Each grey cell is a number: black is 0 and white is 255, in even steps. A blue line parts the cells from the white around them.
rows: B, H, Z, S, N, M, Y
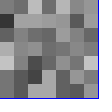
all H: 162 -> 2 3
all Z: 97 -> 1
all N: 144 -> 5

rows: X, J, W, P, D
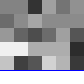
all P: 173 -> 3 4 5
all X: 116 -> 5
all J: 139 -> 2 4 5 6

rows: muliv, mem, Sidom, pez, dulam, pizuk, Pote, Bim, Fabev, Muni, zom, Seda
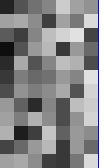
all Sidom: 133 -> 3
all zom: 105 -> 2 7

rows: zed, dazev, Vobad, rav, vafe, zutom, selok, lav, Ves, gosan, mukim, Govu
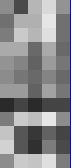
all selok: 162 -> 4
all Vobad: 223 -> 4
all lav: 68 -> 2 4 5
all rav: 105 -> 3 5
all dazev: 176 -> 2 3

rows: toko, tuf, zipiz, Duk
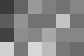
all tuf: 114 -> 3 4 6
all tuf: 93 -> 1
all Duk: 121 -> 2 5
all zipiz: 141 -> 2
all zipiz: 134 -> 3 5 6
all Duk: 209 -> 1

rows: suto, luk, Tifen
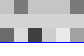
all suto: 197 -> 1 3 4 5
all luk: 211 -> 1 2 3 4 5 6
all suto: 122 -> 2 6
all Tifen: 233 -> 5
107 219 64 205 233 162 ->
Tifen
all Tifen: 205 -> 4
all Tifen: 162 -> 6

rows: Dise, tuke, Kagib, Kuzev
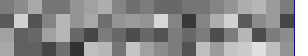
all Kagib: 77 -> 10 16 19
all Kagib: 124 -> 8 13 15 17 20

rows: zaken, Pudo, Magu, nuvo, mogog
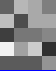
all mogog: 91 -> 1 2 3
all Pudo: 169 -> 3 4
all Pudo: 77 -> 2

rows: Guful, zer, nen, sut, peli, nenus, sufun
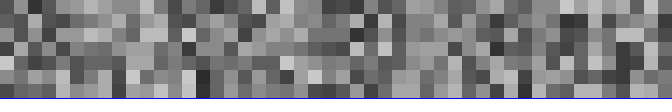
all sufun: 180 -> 5 33 39 42 43 46
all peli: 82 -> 4 6 15 34 40 48
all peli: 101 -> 2 7 8 12 14 26 42
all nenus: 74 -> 9 26 35
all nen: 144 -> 1 3 19 21 28 40

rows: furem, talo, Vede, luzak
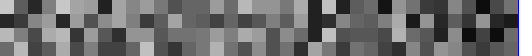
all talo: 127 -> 10 20 28
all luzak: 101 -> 10 14 27 37
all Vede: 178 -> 29

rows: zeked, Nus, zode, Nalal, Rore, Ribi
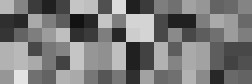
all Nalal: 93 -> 13 16
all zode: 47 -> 6

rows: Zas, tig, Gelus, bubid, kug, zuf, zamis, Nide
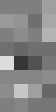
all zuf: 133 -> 1 2 3
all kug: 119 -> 4
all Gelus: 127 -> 1 3
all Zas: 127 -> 1 2 3
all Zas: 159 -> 4
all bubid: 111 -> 1 3 4
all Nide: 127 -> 1

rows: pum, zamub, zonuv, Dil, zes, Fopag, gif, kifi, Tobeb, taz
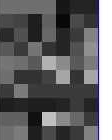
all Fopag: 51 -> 2 3 6
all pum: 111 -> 1 2 3 4
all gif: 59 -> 1 3 4 5 6 7
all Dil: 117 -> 3
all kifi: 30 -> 1 3 4

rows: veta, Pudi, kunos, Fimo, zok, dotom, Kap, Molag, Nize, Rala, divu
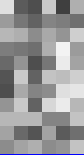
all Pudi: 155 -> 1
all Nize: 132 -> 4 5

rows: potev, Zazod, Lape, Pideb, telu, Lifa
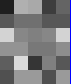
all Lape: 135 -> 2 4
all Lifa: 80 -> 1 4
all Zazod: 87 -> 1 4 5
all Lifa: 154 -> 2 3 5
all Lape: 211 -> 1 5

